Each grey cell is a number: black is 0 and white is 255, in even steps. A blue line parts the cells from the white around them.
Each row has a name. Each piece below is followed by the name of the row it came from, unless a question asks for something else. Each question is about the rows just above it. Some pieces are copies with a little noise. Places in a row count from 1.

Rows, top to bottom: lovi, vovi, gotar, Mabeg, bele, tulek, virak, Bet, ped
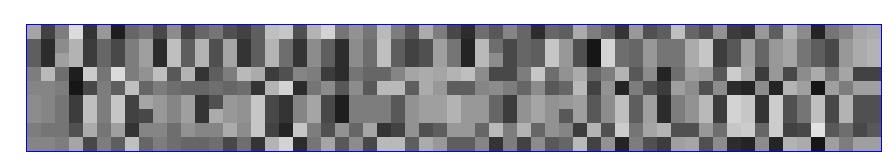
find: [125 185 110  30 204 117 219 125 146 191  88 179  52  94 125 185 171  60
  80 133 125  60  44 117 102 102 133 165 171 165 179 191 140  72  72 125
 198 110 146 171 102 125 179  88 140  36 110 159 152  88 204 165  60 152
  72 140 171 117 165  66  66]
Mabeg
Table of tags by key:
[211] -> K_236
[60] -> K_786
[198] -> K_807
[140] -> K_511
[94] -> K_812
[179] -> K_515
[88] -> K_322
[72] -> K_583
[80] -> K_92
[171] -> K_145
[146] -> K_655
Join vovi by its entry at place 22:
K_812

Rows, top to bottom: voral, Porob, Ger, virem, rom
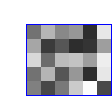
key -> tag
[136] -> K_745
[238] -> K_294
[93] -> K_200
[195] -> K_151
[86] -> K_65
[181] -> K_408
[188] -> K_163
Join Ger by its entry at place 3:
K_163
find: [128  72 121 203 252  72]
rom
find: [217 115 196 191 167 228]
Ger

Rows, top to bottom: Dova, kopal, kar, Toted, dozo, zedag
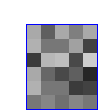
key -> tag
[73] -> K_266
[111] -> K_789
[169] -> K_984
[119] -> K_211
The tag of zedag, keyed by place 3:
K_789
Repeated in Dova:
[169]
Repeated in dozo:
[119]
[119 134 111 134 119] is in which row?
zedag

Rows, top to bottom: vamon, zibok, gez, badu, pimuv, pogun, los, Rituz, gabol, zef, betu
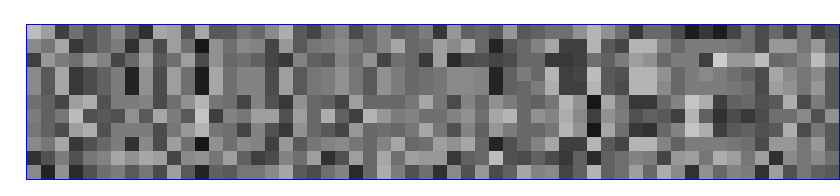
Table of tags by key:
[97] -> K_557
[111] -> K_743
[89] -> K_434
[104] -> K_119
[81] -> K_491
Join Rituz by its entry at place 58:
K_434
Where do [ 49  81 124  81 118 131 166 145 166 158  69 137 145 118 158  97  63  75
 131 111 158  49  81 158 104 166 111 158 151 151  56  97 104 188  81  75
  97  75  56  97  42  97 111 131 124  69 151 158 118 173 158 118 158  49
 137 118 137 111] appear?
zef
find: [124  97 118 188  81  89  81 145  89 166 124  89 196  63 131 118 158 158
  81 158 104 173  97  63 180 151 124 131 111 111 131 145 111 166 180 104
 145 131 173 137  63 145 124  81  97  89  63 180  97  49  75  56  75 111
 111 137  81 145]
los
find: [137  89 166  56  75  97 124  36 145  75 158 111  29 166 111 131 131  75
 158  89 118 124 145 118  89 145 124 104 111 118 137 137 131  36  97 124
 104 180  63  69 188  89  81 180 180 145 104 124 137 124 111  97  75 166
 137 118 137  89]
badu

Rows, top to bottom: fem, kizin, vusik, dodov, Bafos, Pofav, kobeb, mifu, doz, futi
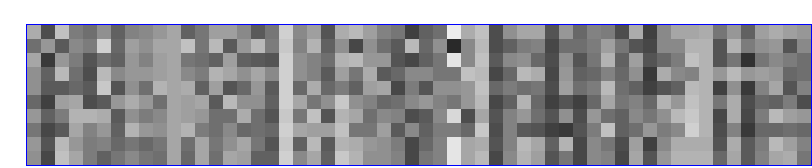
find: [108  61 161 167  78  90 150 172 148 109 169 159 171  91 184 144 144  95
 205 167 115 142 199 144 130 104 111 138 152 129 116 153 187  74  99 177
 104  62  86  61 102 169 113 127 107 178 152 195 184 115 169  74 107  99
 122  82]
Pofav
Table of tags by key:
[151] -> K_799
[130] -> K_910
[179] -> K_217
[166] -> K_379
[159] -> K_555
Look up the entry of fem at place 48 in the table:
K_379
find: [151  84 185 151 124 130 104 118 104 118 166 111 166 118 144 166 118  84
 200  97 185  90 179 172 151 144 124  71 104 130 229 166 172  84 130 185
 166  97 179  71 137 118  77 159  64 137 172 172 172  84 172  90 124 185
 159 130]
doz
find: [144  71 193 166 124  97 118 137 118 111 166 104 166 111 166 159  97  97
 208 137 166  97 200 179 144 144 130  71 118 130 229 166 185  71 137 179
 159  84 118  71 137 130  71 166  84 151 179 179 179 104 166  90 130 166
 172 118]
futi
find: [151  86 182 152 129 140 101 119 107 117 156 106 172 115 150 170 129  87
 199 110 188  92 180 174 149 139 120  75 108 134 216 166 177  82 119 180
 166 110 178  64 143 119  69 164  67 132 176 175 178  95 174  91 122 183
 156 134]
doz
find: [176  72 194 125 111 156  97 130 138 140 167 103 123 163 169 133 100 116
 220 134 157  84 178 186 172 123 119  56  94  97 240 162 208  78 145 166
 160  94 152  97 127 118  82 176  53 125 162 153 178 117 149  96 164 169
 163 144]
fem
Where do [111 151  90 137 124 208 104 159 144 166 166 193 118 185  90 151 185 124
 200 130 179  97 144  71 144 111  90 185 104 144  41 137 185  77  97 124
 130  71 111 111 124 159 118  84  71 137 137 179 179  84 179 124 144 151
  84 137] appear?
kizin

